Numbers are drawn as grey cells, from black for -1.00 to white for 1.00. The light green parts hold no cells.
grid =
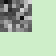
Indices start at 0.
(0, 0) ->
-0.53
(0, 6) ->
0.42
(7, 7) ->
-0.31
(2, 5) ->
0.63
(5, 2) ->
0.12
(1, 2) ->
-0.48
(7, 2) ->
0.44
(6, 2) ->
0.59
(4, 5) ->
-0.89
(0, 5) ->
0.02
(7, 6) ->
-0.12
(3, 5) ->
0.18
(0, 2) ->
-0.68
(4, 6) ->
0.43
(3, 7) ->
-0.25
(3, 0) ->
-0.40
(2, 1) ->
0.37
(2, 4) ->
-0.39
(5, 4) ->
-0.33
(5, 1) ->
0.30

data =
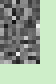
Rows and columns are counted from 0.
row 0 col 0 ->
-0.36
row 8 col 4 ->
-0.03
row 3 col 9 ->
-0.30
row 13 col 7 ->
0.22
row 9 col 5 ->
-0.04
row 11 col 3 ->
-0.12
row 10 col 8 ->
-0.52
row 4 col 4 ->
-0.62
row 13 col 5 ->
-0.09
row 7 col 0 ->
0.34
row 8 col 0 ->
0.26
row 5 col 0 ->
0.14
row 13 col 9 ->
-0.05
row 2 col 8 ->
-0.38
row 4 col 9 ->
-0.46
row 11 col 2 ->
-0.23
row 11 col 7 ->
0.03
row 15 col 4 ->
-0.70
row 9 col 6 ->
0.56
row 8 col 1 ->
-0.44
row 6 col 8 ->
-0.48
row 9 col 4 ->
-0.05
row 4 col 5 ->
0.07
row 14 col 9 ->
-0.31
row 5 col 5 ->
-0.12
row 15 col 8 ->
0.24
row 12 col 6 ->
-0.15
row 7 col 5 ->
-0.34
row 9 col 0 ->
-0.30
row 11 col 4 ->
-0.17
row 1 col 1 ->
-0.57
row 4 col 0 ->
-0.37
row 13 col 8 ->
0.35
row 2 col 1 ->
0.18
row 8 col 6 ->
-0.31
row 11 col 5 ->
0.05
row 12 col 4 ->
-0.49
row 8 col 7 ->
-0.09

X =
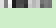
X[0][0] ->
0.76
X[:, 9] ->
[0.55, 0.56]
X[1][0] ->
0.74
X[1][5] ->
-0.37
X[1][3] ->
-0.79
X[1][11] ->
-0.03
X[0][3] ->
-0.77

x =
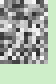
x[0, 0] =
0.93
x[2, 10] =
0.34
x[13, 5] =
-0.60
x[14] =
[0.81, 0.53, -0.62, 0.85, -0.19, 0.65, -0.38, 0.17, 0.86, 0.00, 0.94, 0.11]
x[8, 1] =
0.00
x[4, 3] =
-0.31
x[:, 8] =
[0.93, 0.53, 0.22, -0.60, -0.17, 0.37, 0.87, 0.88, 0.56, 0.79, 0.78, -0.22, -0.35, 0.93, 0.86, -0.09]
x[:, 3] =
[-0.15, -0.52, -0.19, 0.50, -0.31, 0.31, -0.06, 0.16, 0.04, -0.09, -0.18, 0.56, 0.10, -0.30, 0.85, -0.47]
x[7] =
[0.77, 0.72, 0.40, 0.16, -0.58, 0.88, 0.50, 0.75, 0.88, 0.84, 0.05, 0.73]
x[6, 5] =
0.60
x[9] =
[-0.57, -0.34, -0.43, -0.09, 0.44, 0.76, -0.45, 0.41, 0.79, -0.24, 0.00, -0.12]
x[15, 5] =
0.26
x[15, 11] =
0.43
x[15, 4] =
-0.48
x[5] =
[0.62, 0.66, 0.36, 0.31, 0.17, 0.67, 0.52, -0.40, 0.37, 0.43, 0.44, -0.23]
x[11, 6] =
0.48
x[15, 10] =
-0.03
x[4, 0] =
0.14
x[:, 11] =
[0.85, 0.21, -0.22, 0.89, 0.07, -0.23, -0.04, 0.73, -0.24, -0.12, -0.09, 0.42, -0.25, 0.11, 0.11, 0.43]
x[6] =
[0.05, 0.72, 0.94, -0.06, 0.50, 0.60, 0.52, -0.43, 0.87, -0.61, 0.65, -0.04]
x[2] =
[-0.44, 0.47, -0.16, -0.19, 0.00, 0.21, 0.75, 0.42, 0.22, 0.15, 0.34, -0.22]
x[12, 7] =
0.00

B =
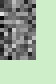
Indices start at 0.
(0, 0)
-0.57
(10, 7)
0.57
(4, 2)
-0.12
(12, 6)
-0.33
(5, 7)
-0.71
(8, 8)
0.03
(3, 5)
0.25
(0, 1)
-0.29
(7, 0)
0.16
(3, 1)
0.26
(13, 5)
-0.21
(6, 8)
-0.58
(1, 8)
-0.76
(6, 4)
0.02
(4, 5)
-0.38
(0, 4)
0.10
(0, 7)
-0.12
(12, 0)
-0.79
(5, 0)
0.03
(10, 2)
-0.54
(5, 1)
0.32
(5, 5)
0.21
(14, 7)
-0.29
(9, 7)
-0.19
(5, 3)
0.16
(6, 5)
0.00
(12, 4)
-0.03
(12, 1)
0.02
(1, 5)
-0.17
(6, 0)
-0.92
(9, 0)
-0.62
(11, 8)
-0.09
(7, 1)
-0.10
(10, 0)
-0.06
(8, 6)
-0.22
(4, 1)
-0.25
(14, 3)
0.10

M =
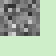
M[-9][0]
0.04
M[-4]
[-0.16, 0.00, 0.30, -0.12, 0.13, 0.05, -0.06, 0.56, 0.08, -0.08]
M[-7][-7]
-0.24
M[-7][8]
-0.10
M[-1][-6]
-0.21
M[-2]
[0.07, -0.04, 0.03, -0.07, -0.27, -0.02, 0.45, -0.21, -0.04, -0.03]
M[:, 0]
[0.04, 0.09, 0.35, 0.12, -0.20, -0.16, -0.03, 0.07, -0.20]
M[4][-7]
-0.10
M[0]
[0.04, 0.33, 0.11, -0.22, -0.33, -0.03, -0.16, 0.10, -0.47, 0.01]
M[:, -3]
[0.10, -0.48, -0.19, -0.62, 0.23, 0.56, -0.15, -0.21, -0.33]
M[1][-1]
-0.13
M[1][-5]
0.01
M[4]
[-0.20, 0.18, -0.60, -0.10, 0.07, 0.17, 0.18, 0.23, 0.08, -0.13]
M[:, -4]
[-0.16, -0.02, -0.26, 0.12, 0.18, -0.06, -0.43, 0.45, -0.53]
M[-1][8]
-0.09
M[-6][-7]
-0.34
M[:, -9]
[0.33, -0.43, -0.51, -0.15, 0.18, 0.00, -0.32, -0.04, -0.48]
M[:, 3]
[-0.22, -0.60, -0.24, -0.34, -0.10, -0.12, 0.70, -0.07, 0.63]
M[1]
[0.09, -0.43, -0.62, -0.60, 0.07, 0.01, -0.02, -0.48, 0.30, -0.13]
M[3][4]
-0.21
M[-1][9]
-0.35

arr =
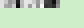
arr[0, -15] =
0.75
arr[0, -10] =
0.47
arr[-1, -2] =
-0.67
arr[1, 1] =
0.30
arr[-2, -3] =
-0.54
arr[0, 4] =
-0.75
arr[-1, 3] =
0.60
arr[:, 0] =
[0.75, 0.77]
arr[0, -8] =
0.77
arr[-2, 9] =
0.21
